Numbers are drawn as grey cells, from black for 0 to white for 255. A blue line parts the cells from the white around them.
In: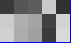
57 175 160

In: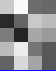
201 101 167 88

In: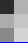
43 198

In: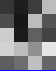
54 23 96 230

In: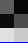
93 77

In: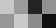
200 203

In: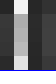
38 173 42 64

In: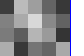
61 170 181 101
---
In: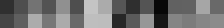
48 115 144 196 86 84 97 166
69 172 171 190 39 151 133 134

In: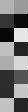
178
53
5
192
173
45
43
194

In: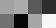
162 89
113 166

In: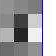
146 123
136 205
181 240
108 145

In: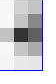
246 196
248 136
194 95
247 171
244 230

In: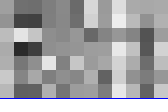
159 110 137 215 221 168
147 65 136 209 237 145
188 197 137 104 151 83
171 62 147 157 232 87
175 143 129 155 211 109
201 168 143 175 207 124
184 97 116 158 231 98

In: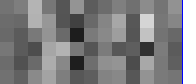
115 180 85 92 127 140 146
108 178 84 105 167 213 134
105 121 106 122 158 194 104
119 77 179 85 87 49 91
108 106 136 110 148 168 95
113 138 126 94 136 147 117

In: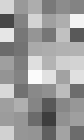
214 173 140
71 212 174
230 149 193
107 170 177
159 223 208
148 251 162
216 137 188
159 133 135
156 107 145
209 148 163

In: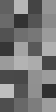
97 68
106 84
82 119
54 89
155 172
73 145
191 144
78 125
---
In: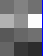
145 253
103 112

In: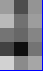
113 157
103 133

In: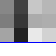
55 171
33 233

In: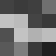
187 68
195 177

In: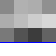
189 205
83 60

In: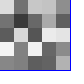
58 104
216 85

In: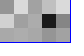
160 172
173 168

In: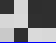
217 48
48 218
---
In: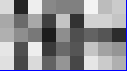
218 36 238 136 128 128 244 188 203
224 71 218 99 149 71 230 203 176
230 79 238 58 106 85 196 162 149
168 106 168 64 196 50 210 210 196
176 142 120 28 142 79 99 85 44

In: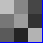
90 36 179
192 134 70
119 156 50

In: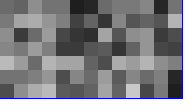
142 59 107 156 71 53 46 164 85 142 149 59 77
107 99 142 115 115 30 38 107 121 121 134 38 115
115 115 127 149 77 134 107 156 91 134 107 127 38
134 121 156 127 59 59 85 91 53 99 149 71 65
77 142 172 186 91 85 99 164 99 201 71 121 30
186 156 107 180 164 164 99 77 172 156 180 142 127
121 164 172 149 127 65 99 53 134 85 99 85 180

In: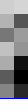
91 0
172 15
133 41
179 85
193 148
119 156
207 213

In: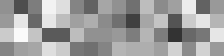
145 78 125 242 222 132 98 166 145 112 189 139 160 236 98 153
132 160 166 222 203 119 112 132 181 174 174 160 210 139 210 153
153 230 104 230 189 160 174 139 112 64 166 196 84 203 230 181
203 250 196 90 90 189 145 145 153 125 181 125 51 104 119 230

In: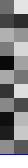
66 45
136 74
142 87
169 117
177 148
9 162
15 184
29 200
124 215
52 222
109 228

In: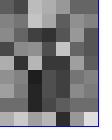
174 50 182 56 56 159 93
93 72 188 174 152 101 101
138 101 64 50 85 152 85
109 109 37 72 93 109 109
130 117 196 167 93 144 130
159 123 37 79 64 138 123
144 130 30 79 64 117 130
72 138 144 79 196 101 85
174 202 159 182 44 152 222

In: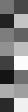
117 71
125 98
20 111
174 159
145 190
34 196
41 240
63 252
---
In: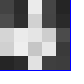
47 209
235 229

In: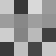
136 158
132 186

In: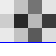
40 185
194 90

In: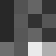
90 49
87 101

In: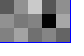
121 131
163 112

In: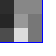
152 119
220 119

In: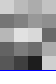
129 152
225 217

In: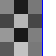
182 70
24 127
